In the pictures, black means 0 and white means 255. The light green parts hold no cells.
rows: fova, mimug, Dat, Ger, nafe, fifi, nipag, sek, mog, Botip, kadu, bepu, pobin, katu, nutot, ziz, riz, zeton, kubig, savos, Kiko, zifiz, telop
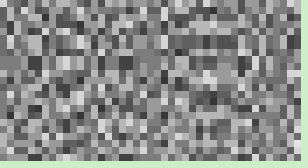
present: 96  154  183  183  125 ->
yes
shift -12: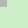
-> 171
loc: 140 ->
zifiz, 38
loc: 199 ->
nipag, 2
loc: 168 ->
Botip, 26
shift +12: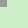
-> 166
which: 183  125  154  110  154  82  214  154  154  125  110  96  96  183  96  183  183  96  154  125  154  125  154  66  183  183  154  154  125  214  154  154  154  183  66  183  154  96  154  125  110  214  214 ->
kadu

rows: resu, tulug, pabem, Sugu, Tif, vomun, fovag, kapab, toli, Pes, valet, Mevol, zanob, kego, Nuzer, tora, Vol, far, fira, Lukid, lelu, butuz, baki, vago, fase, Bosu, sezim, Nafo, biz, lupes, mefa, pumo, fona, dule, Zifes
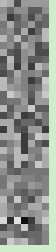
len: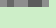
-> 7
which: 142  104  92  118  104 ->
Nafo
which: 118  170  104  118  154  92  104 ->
Sugu
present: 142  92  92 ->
yes

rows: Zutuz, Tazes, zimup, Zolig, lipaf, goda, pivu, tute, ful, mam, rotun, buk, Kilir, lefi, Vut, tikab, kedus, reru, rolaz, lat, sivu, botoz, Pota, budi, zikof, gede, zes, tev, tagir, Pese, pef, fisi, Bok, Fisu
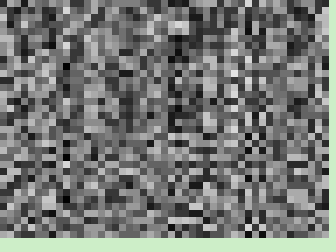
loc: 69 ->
kedus, 3
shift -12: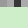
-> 142  158  43  158
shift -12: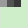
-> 142  71  43
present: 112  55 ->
yes
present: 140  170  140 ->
yes

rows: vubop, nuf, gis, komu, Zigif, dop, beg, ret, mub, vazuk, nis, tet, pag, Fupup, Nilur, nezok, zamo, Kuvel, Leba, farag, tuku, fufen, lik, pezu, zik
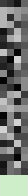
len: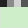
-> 4
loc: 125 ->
fufen, 4
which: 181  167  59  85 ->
komu
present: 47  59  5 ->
no
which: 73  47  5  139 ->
pag
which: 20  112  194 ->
pezu

